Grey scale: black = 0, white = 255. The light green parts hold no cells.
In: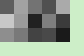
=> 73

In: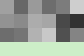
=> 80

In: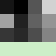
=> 77

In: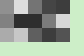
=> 61

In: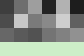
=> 129

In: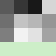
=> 226
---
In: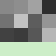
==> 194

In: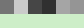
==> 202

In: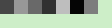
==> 190

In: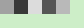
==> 220

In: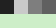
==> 201

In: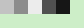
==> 236

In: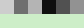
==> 205

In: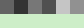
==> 197

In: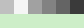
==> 245
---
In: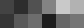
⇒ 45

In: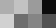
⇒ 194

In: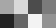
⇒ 217

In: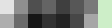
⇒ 143

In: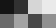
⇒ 49

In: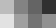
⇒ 131

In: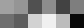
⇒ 149
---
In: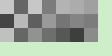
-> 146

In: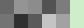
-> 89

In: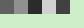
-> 43

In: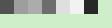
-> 172

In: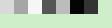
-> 246

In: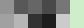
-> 50

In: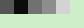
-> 113

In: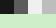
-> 240

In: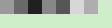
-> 32
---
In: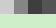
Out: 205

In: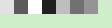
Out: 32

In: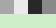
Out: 167

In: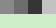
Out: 137

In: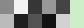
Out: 31

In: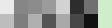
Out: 84

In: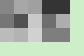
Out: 179

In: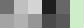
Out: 177
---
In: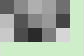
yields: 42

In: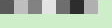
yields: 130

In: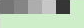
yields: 173

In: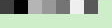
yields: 181

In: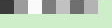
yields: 250

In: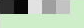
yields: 226
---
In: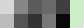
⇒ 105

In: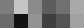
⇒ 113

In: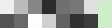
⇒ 119

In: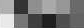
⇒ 150

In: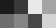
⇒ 233

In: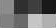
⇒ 63
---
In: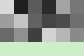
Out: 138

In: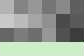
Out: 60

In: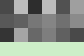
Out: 73

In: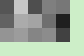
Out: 65

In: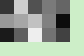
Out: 65

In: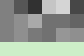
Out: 143
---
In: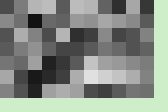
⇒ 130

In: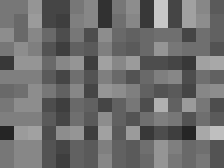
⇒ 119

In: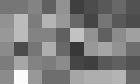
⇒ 139

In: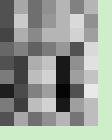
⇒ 81

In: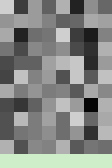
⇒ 177

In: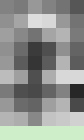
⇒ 180

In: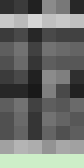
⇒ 161
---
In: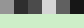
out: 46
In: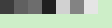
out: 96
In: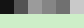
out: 83
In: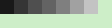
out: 53
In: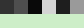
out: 78
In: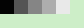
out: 84
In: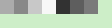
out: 136
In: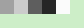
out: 203
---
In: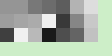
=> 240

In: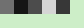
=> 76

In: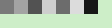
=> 206

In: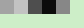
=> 78

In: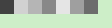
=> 136

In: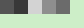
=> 211

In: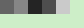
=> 36

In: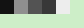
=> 83

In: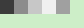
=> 199

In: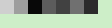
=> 92
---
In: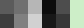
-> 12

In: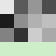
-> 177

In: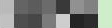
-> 145

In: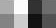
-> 50

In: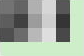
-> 206

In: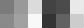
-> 75

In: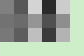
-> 80

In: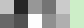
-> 116

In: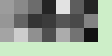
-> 73

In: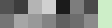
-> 125
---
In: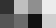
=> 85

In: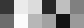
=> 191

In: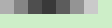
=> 92

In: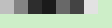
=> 104

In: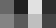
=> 132

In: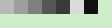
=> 57

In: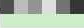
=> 116

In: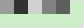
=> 94

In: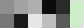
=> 42
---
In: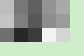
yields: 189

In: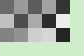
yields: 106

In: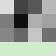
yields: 220

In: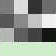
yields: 123

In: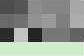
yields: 77

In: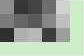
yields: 143

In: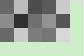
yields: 104

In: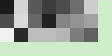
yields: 27
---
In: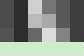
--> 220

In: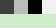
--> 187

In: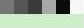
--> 168

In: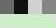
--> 17

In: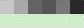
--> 85

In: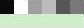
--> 188
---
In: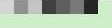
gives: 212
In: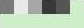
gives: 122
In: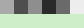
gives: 169
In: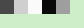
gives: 72
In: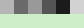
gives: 181
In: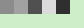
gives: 140
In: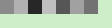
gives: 138
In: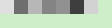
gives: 223
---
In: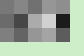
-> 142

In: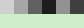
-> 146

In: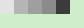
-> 59

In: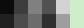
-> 211

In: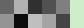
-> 127

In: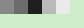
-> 234
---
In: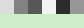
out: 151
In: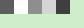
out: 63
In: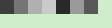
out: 88
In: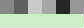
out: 150
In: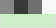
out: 248
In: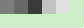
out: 224
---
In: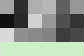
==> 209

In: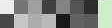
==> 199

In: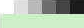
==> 222

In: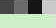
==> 107

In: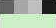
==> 168

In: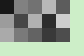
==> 184

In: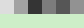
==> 162

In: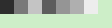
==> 196

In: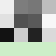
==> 239

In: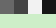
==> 104
